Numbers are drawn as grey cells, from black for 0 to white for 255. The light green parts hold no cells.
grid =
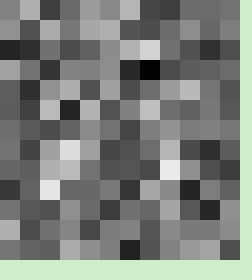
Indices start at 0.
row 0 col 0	130
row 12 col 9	153
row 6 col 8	147
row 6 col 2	76
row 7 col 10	48
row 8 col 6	85
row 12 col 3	170
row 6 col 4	139
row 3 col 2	52
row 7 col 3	221
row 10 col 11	144
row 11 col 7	85
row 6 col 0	110
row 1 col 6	84
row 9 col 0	57
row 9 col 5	121
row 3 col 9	92
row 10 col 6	113
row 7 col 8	181
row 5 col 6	129
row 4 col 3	174
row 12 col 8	131
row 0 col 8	62
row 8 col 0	102
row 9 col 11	97
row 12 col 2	94
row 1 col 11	126
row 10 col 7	103
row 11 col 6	130
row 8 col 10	79
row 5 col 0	93
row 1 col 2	170
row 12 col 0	116

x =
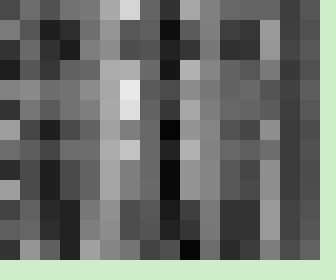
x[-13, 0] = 73
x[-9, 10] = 120
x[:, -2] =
[61, 63, 68, 57, 65, 61, 59, 59, 59, 59, 66, 66, 75]
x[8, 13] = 142
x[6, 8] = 5
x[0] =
[73, 109, 81, 114, 120, 169, 213, 100, 50, 167, 128, 103, 100, 100, 61, 86]
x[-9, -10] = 233
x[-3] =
[66, 97, 40, 33, 120, 144, 77, 87, 26, 63, 121, 51, 51, 154, 66, 82]
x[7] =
[108, 93, 68, 109, 108, 171, 194, 104, 34, 177, 130, 103, 94, 109, 59, 81]
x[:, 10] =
[128, 127, 120, 133, 120, 125, 133, 130, 133, 134, 121, 120, 108]
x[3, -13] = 97
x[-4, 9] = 148
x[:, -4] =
[100, 54, 51, 87, 104, 100, 70, 94, 70, 74, 51, 51, 60]
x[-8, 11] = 103
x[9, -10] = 126
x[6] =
[157, 70, 31, 74, 99, 162, 126, 104, 5, 148, 133, 83, 70, 142, 59, 76]
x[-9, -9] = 90
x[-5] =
[44, 74, 31, 74, 99, 164, 126, 104, 9, 148, 133, 87, 70, 142, 59, 76]
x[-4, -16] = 157
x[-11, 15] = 87
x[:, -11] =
[169, 149, 140, 171, 166, 169, 162, 171, 164, 164, 144, 140, 133]
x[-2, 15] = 86
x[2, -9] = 83
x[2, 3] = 28
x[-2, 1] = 101
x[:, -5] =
[103, 63, 47, 99, 99, 103, 83, 103, 87, 87, 51, 51, 43]
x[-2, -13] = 33
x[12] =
[51, 149, 95, 33, 160, 133, 116, 67, 79, 5, 108, 43, 60, 125, 75, 98]

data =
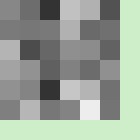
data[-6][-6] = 135
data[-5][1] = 119
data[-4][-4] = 103
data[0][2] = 51
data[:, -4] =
[51, 121, 103, 96, 51, 119]
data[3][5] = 144
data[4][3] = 198
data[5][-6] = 127
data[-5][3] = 177

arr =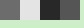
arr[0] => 108
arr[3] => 85

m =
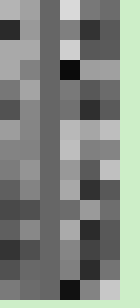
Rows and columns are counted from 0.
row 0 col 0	180
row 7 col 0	131
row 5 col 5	90
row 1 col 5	89
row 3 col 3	11
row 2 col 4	88
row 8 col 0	124
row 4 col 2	102
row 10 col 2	102
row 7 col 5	132
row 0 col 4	120
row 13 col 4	44
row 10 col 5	110
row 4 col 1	164
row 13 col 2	102
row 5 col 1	134
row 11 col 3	170
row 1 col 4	51
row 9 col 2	102
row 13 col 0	81
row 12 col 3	133
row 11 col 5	88
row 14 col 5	199

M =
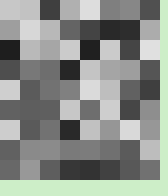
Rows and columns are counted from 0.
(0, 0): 199
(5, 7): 142
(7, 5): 112
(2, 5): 203
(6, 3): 41
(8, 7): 113
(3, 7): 85
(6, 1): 90
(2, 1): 185
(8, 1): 152
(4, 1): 91
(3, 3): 38
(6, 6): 217
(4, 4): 218
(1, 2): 184
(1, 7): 172
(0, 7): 80
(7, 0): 97
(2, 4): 32
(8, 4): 51
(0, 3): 176
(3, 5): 165

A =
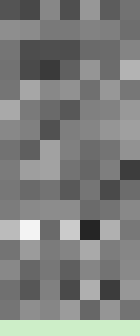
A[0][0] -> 84
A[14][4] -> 175
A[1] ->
[142, 139, 121, 121, 130, 127, 110]
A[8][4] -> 102
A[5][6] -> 152
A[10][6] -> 136
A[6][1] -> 128
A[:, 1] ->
[72, 139, 77, 74, 166, 122, 128, 95, 158, 106, 137, 243, 155, 103, 87, 142]
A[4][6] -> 119
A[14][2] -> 128
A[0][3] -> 79
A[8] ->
[123, 158, 162, 115, 102, 126, 61]
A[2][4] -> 106
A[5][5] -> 130
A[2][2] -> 79
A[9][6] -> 108
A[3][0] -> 114
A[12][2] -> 123
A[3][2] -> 58
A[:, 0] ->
[84, 142, 117, 114, 117, 169, 136, 114, 123, 119, 124, 187, 116, 136, 112, 117]
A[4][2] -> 136
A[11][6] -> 120
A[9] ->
[119, 106, 115, 89, 117, 74, 108]
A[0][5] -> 92
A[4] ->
[117, 166, 136, 145, 112, 151, 119]
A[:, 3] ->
[79, 121, 78, 96, 145, 88, 126, 128, 115, 89, 140, 203, 132, 95, 74, 155]
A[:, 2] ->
[135, 121, 79, 58, 136, 106, 81, 161, 162, 115, 140, 106, 123, 119, 128, 134]
